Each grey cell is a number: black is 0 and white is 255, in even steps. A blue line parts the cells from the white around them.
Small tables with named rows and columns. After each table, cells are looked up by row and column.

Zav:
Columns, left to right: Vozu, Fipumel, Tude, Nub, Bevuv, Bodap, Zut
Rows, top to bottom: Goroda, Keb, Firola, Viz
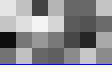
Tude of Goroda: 66
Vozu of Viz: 113
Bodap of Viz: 199
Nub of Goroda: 181
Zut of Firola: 169
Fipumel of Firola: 119
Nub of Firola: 120
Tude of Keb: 243
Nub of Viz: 95
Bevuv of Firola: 72
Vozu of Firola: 15
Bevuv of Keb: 91

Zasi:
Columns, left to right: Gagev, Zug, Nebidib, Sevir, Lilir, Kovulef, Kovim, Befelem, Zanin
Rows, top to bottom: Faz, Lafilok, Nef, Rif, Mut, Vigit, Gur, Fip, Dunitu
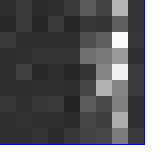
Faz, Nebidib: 43
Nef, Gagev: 57
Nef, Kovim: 94
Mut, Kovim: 132
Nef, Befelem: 248
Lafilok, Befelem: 96
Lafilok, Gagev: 41
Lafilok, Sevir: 58
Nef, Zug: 46
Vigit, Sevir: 48
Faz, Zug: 57
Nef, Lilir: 46
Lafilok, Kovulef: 55
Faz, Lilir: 57
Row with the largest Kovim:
Vigit

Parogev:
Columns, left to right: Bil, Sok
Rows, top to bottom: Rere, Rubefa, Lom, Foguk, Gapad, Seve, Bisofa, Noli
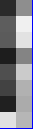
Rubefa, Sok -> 240
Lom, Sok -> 226
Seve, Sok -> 177
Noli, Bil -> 225
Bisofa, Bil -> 32
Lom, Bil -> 91
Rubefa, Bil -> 93
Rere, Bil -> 42
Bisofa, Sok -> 171
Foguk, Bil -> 29
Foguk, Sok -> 132
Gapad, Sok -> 203
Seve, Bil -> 66
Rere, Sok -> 142
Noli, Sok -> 182

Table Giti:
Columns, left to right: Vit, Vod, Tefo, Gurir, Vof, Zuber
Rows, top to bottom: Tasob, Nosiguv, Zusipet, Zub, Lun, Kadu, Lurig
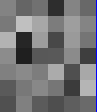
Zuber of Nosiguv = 132
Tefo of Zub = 88
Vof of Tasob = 132
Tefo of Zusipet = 157
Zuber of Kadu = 181
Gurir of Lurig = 78
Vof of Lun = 79
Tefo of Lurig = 91
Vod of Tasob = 101
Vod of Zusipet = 38
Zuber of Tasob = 104
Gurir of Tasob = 45
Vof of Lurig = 94
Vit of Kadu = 90
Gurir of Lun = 171
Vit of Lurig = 80
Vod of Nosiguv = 192

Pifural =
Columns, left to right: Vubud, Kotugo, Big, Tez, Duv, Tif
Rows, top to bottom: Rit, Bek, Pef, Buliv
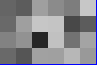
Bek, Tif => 92
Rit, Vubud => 101
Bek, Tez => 196
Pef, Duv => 114
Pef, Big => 37
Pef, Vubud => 130
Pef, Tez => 193
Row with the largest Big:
Bek

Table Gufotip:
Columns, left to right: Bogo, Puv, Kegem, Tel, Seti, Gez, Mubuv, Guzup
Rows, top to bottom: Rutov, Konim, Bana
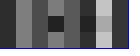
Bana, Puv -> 126
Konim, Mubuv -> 169
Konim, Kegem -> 76
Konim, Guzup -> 54
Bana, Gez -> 48
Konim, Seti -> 89
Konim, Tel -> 33
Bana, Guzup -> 54
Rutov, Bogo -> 45
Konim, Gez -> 35
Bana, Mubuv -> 196

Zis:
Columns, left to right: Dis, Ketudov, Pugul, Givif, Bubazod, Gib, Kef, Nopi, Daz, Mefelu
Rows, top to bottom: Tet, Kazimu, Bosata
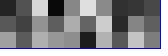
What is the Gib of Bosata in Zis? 28
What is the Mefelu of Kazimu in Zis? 95
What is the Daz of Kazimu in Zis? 132
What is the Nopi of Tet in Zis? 49
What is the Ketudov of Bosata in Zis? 91
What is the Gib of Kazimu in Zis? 100
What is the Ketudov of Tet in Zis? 82
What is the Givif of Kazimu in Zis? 94
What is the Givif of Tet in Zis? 9
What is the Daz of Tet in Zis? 54
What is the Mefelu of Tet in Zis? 72
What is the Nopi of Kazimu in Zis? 41
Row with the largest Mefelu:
Bosata

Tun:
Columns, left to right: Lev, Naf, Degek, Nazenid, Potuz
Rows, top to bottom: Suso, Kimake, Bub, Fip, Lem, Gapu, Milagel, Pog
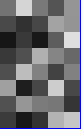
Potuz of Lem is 129
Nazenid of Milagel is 119
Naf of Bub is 57
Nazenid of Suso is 84
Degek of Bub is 24
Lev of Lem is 79
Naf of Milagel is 150
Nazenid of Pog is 179
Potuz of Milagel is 53
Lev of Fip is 57
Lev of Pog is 59
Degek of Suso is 121
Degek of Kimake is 71
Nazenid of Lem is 66
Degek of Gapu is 71
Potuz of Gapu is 72
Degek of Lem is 129
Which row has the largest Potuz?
Bub

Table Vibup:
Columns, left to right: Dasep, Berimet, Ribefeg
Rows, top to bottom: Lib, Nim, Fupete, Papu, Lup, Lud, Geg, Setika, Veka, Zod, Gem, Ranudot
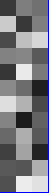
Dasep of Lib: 57
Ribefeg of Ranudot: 225
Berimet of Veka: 174
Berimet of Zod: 163
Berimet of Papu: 134
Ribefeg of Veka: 89
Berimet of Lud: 108
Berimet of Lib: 126
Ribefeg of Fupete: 215
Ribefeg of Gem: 175
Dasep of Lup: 54
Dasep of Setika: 132
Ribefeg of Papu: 89
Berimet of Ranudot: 236
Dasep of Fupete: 74
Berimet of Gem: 85
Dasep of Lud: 138
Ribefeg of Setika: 98

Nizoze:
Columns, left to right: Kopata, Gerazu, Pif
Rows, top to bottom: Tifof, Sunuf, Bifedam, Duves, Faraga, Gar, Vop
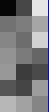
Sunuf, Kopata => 114
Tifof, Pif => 229
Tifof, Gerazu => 71
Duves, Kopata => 147
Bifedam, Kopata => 134
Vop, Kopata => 183
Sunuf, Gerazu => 125
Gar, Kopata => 85
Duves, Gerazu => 123
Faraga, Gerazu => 60
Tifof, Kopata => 6
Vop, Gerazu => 162
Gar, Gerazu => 69
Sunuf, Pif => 166
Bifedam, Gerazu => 109
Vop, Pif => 133
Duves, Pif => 102
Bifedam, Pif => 210
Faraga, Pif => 74
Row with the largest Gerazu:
Vop

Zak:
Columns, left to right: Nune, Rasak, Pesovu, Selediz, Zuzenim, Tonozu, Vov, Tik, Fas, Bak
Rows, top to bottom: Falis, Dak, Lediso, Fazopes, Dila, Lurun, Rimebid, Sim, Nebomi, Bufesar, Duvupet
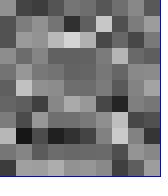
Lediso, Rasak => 154
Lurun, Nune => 95
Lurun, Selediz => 140
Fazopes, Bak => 94
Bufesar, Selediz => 108
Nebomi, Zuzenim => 49
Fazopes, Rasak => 108
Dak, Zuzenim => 48
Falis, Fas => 136
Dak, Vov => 199
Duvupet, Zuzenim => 146
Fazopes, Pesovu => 133
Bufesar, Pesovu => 91
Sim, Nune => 124
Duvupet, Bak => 157
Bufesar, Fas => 148

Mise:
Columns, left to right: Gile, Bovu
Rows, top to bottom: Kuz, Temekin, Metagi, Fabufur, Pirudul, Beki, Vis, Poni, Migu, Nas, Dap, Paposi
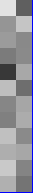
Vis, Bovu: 166
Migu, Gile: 192
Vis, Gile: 134
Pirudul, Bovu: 168
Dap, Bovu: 132
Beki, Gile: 190
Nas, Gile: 174
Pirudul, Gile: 56
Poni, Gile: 128
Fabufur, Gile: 123
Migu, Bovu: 138
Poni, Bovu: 172
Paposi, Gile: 176
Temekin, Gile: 149
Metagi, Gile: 155
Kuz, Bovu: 95
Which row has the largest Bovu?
Temekin

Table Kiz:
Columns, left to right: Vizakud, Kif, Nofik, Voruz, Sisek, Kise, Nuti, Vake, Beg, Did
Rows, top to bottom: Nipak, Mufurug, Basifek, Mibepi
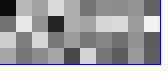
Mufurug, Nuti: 214
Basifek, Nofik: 213
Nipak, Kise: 117
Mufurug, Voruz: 37
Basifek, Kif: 126
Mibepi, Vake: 92
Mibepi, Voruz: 167
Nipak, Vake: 140
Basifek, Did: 92
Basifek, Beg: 147
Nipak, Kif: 184
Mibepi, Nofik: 139
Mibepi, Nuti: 119
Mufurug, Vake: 217
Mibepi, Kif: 120
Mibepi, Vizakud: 166
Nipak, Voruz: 218

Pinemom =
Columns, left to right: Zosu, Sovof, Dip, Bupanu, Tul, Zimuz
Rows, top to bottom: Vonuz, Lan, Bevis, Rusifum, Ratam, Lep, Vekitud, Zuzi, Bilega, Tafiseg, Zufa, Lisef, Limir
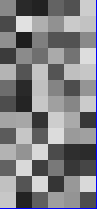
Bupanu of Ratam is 84
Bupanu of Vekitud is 160
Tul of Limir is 148
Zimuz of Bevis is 138
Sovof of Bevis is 30
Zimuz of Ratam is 198
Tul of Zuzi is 170
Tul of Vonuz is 81
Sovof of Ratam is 84
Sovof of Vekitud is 36
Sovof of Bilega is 198
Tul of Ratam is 191

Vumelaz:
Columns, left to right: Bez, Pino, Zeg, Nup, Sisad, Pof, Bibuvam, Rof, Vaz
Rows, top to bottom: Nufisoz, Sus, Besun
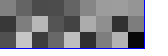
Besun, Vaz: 8
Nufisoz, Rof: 157
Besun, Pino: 198
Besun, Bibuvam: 126
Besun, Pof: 48
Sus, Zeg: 183
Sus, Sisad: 67
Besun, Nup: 104
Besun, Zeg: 61
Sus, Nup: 84
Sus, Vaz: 125
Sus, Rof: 49
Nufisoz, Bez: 129
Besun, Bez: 80
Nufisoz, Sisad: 100
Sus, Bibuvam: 143
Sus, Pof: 172
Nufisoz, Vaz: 149
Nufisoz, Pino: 100

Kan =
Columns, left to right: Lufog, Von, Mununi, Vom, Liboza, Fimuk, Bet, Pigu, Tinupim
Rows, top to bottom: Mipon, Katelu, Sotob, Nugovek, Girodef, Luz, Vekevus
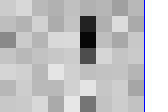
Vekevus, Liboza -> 231
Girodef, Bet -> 194
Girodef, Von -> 208
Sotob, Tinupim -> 200
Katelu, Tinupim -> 170
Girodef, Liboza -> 208
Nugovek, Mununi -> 194
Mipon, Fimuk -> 177
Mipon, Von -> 216
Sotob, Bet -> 190
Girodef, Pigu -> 195
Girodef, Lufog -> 213
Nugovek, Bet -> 214
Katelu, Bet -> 176
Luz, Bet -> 198
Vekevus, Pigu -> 205
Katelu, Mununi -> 209
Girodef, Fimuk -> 191

